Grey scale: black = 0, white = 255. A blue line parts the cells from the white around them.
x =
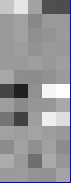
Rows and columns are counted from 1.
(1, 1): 198
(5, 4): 152
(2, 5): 153
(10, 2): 157
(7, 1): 69
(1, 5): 77
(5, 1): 154
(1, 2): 229
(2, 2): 161
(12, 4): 169
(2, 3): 136
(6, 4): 145
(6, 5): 154
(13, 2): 155
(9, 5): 221
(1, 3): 162
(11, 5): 140
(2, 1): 153

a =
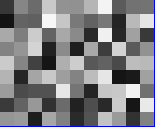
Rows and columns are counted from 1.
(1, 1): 55
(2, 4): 247
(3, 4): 99
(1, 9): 91
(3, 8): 240
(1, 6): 145
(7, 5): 231
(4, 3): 212
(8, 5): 107
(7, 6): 117
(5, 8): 98
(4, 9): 210
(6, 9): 21
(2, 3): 96
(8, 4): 49
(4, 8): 61
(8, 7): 78
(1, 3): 107
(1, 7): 181
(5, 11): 185
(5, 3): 65
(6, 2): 38
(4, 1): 131
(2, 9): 36
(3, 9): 39
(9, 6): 42
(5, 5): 175
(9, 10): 50
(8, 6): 33
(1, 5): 146

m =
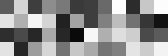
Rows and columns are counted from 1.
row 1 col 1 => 92
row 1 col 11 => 199
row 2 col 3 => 245
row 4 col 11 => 204
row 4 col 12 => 243
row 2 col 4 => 212
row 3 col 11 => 74
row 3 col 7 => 247
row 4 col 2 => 38
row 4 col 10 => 228
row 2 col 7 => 62
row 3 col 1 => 46
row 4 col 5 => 115
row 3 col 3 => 39

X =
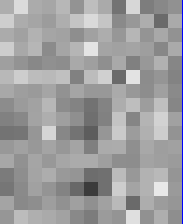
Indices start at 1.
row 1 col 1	174
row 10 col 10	156
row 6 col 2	205
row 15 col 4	158
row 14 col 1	118
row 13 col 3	164
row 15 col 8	161
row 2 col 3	165
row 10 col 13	147
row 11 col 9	172
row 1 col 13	145
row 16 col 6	137
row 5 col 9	169
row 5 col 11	152
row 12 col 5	166
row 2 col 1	206
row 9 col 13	161
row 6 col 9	106
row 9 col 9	195
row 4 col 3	182
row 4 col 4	139
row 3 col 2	161
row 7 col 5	146
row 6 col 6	129
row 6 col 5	192
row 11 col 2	161
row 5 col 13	134
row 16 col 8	155
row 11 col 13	161
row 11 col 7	127
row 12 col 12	159
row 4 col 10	164
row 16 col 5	162
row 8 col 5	140
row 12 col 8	159
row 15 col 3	142

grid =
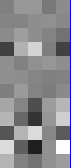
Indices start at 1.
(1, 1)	128
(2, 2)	132
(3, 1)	139
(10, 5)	91
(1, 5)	140
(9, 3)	51
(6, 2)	142
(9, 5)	207
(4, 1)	64
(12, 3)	114
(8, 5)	182
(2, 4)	144
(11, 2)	95
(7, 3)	131
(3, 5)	114
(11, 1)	220
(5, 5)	142
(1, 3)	152
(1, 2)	152

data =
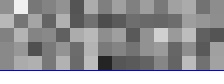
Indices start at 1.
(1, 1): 144
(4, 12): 155
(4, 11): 146
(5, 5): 178
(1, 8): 127
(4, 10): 115
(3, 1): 129
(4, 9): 132
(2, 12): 103
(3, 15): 96
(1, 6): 84
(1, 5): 146
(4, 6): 108
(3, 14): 189
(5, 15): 113
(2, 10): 110
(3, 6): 172
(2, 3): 165
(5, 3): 176
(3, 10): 89
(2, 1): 184

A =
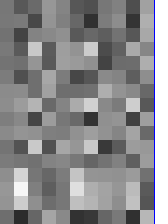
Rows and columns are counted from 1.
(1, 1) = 119
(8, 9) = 123
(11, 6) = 150
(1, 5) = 132
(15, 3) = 143
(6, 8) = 138
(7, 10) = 137
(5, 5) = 159
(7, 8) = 174
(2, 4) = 148
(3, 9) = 115
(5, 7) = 144
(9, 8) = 144
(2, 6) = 103
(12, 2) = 118
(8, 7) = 209
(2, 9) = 141
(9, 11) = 158
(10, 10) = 164
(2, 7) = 49
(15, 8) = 162
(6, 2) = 80
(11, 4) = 81
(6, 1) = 124
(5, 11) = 174
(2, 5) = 128
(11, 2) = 83
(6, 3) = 111
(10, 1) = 138
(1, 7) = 80
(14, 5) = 119
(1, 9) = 129
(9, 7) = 51
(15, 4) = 109
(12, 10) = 95
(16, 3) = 102
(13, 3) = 118
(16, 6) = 50

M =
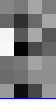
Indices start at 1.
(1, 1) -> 133
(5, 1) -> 112
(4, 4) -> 100
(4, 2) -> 2
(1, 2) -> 121
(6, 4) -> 143
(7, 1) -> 154
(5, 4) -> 144
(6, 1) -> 107
